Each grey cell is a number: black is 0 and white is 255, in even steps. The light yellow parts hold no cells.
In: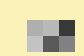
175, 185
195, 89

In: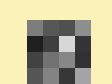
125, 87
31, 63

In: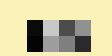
11, 200
4, 157

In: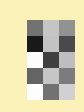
114, 197
25, 195

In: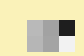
185, 162
182, 164

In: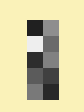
32, 142
238, 106

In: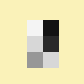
244, 19
215, 41

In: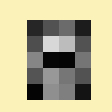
38, 82
78, 216

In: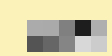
171, 170
84, 102
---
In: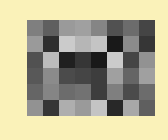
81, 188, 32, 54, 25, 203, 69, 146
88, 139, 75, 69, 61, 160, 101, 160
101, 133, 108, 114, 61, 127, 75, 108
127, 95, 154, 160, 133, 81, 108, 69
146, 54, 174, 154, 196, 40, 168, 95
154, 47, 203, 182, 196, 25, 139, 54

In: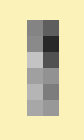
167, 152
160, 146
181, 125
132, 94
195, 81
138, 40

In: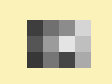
85, 155, 228, 191
55, 118, 69, 170
62, 112, 140, 213

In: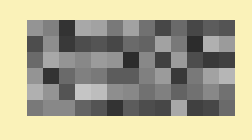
106, 168, 148, 136, 155, 148, 44, 136, 64, 155, 77, 57, 64
176, 148, 84, 197, 189, 142, 136, 113, 128, 99, 113, 136, 113
77, 142, 57, 77, 84, 71, 106, 99, 162, 121, 44, 176, 155
121, 136, 136, 99, 84, 51, 92, 77, 71, 168, 64, 71, 106
148, 128, 51, 168, 162, 121, 162, 113, 71, 106, 71, 92, 84
148, 51, 106, 128, 121, 92, 92, 128, 155, 57, 121, 162, 182

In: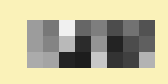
171, 164, 35, 29, 199, 51, 64, 179
156, 132, 185, 43, 148, 35, 76, 95
156, 120, 240, 102, 126, 76, 114, 82

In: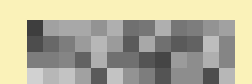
209, 183, 195, 161, 90, 195, 147, 125, 84, 141, 141, 77, 183
62, 161, 168, 168, 147, 175, 112, 118, 175, 118, 125, 147, 161
125, 125, 133, 98, 175, 112, 112, 84, 69, 155, 141, 175, 133
77, 104, 125, 155, 183, 155, 90, 168, 112, 90, 98, 189, 133
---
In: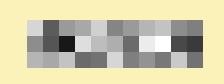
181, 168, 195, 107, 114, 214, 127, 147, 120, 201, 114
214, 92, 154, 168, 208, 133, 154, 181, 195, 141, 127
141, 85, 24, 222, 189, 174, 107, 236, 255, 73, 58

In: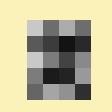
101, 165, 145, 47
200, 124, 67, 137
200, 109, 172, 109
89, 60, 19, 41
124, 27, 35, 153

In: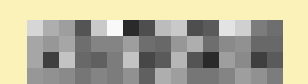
214, 174, 158, 84, 201, 249, 42, 78, 188, 201, 78, 90, 227, 208, 124, 110
166, 151, 166, 110, 132, 132, 158, 110, 104, 151, 174, 110, 138, 145, 104, 104
151, 145, 138, 118, 132, 124, 145, 96, 174, 158, 118, 118, 132, 158, 145, 124
166, 63, 195, 104, 96, 124, 195, 71, 90, 182, 84, 42, 158, 138, 63, 90

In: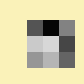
202, 215, 70
150, 181, 100
84, 5, 130

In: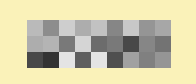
173, 180, 121, 213, 108, 121, 72, 134, 115
186, 141, 206, 173, 194, 134, 200, 149, 167
72, 51, 228, 95, 228, 79, 161, 128, 149

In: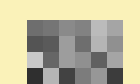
47, 181, 66, 124, 151, 60
110, 117, 138, 130, 187, 165
200, 102, 157, 144, 96, 165
84, 90, 157, 110, 181, 144
